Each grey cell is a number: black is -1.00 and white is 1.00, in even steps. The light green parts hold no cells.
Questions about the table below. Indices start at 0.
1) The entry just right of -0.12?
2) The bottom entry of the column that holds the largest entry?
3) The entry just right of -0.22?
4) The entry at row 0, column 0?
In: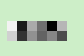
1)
-0.99
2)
0.63
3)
0.05
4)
0.90

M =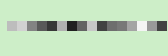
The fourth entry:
-0.30
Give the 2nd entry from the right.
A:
0.20
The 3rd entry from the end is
0.91
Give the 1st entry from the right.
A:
-0.48
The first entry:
0.48

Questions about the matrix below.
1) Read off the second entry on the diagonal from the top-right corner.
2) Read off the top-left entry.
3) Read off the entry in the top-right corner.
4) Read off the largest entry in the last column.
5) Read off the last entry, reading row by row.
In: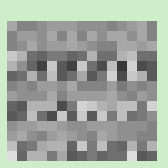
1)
0.31
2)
0.31
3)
0.03
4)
0.65
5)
-0.21

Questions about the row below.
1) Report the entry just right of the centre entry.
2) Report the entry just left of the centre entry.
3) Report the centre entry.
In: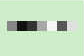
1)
0.93
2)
-0.60
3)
0.32

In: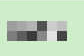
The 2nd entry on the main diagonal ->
-0.27
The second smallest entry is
-0.46
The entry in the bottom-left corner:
-0.02
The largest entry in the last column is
0.50

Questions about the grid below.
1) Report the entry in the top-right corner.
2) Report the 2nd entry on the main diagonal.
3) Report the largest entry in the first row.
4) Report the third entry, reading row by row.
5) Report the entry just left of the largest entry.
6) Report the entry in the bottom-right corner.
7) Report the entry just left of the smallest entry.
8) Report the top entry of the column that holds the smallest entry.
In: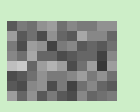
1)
0.14
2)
-0.30
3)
0.23
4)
-0.12
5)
0.49
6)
-0.04
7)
0.23
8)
0.14

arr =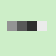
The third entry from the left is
-0.64
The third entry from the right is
-0.30

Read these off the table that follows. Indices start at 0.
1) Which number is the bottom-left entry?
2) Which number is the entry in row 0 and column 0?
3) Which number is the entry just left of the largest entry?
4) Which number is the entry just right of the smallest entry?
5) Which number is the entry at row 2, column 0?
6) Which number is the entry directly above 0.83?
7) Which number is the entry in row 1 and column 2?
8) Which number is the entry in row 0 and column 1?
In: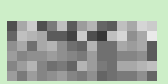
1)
0.22
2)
-0.38
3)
0.32
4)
0.50
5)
0.12
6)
0.59
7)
0.41
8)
0.32

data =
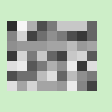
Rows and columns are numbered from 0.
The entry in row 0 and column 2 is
0.37
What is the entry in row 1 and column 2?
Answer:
-0.48
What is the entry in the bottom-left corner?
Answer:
0.74
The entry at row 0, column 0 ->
-0.64
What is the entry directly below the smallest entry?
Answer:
0.04
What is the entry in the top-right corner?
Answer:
-0.21
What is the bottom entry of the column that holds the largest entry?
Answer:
0.29
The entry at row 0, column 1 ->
0.93
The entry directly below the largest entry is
0.66
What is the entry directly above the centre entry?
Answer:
0.29
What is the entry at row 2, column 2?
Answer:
0.20
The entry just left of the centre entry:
0.56
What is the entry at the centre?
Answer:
-0.21
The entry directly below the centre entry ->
0.37
